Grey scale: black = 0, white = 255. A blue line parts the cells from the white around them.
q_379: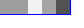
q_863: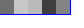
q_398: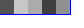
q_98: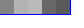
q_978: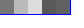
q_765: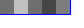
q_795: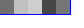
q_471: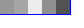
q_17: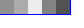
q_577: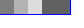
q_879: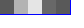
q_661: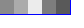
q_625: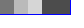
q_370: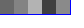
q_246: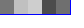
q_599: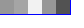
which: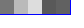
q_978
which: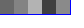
q_370
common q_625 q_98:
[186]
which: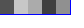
q_398
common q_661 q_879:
[89]
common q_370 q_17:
[131]

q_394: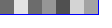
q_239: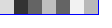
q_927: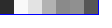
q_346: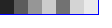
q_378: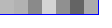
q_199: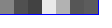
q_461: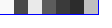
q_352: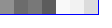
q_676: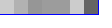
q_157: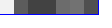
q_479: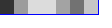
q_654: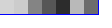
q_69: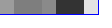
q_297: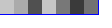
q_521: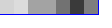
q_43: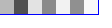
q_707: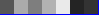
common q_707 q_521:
[126]
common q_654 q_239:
[185]
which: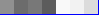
q_352
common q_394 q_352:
[108]
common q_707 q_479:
[51]

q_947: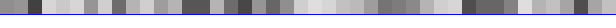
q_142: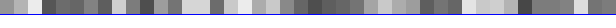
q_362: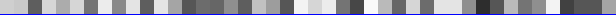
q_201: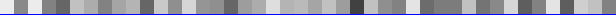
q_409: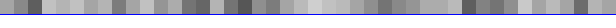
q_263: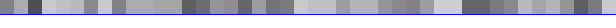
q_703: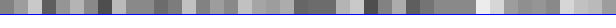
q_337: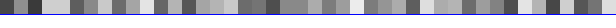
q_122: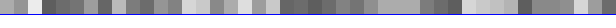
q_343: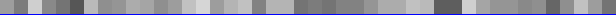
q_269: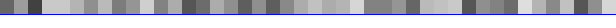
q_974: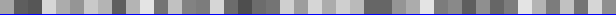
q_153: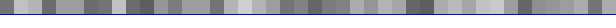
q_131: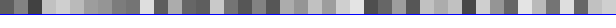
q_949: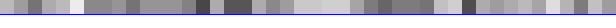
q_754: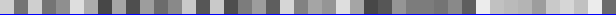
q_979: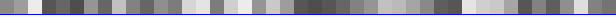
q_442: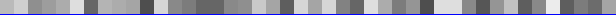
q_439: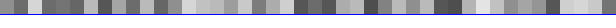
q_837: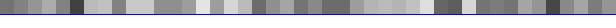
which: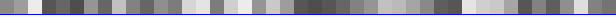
q_979
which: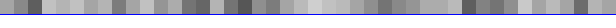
q_409
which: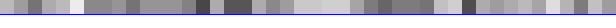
q_949
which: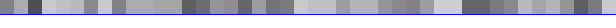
q_263
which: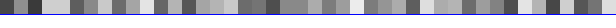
q_337

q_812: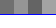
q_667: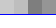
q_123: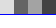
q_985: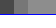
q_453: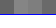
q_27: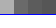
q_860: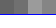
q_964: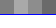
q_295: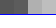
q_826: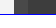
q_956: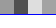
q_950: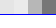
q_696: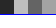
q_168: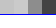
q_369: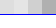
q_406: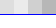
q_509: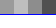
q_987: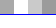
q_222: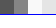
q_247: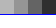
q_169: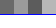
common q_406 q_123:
[222]
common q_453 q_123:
[100]
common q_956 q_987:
[155]
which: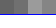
q_860
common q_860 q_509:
[155]

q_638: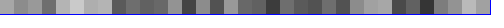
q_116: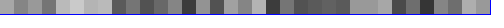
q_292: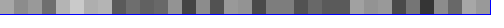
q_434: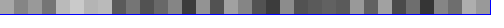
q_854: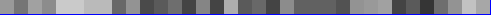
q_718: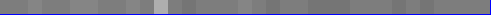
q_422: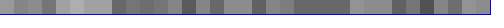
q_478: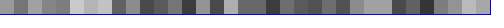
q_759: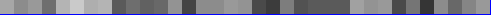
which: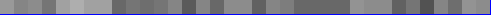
q_422
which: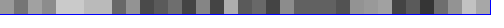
q_854
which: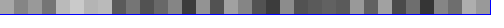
q_434

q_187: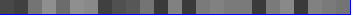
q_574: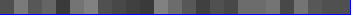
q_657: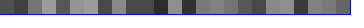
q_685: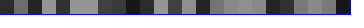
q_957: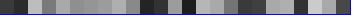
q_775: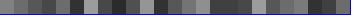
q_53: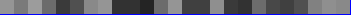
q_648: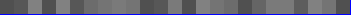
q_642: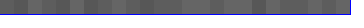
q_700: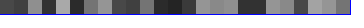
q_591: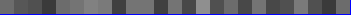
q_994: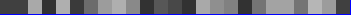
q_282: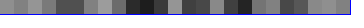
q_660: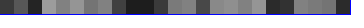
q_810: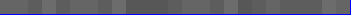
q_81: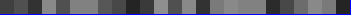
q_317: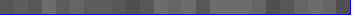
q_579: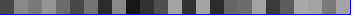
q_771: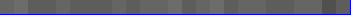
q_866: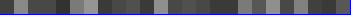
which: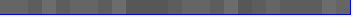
q_810
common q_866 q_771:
[80]
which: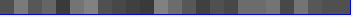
q_574

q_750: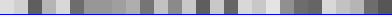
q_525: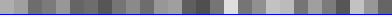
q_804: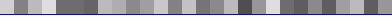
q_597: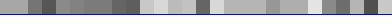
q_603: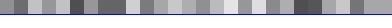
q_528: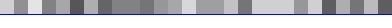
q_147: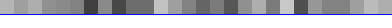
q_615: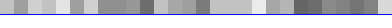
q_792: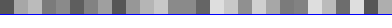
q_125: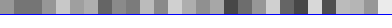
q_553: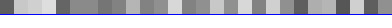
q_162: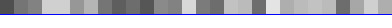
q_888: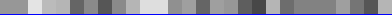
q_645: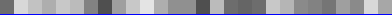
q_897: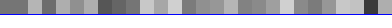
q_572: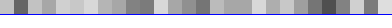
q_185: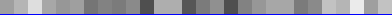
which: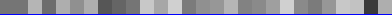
q_897
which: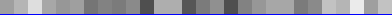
q_185
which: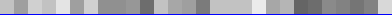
q_615
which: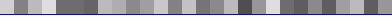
q_804
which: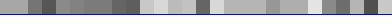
q_597

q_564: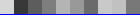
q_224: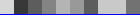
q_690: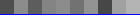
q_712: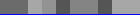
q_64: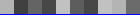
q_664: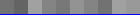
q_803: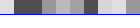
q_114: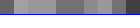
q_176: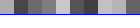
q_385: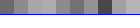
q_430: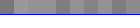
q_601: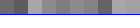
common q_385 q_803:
[161]
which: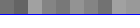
q_664
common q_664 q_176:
[100]
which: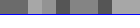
q_712
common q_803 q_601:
[161]
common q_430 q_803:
[153]

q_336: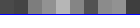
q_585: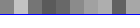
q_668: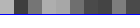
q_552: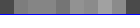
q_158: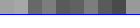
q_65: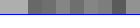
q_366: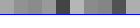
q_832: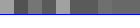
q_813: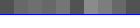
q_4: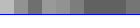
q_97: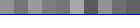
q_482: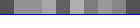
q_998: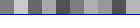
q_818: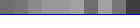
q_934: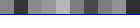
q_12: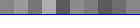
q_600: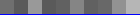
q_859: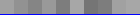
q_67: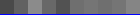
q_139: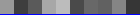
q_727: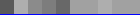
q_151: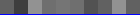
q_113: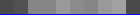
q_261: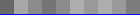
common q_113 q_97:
[153]
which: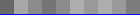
q_261
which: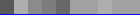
q_727

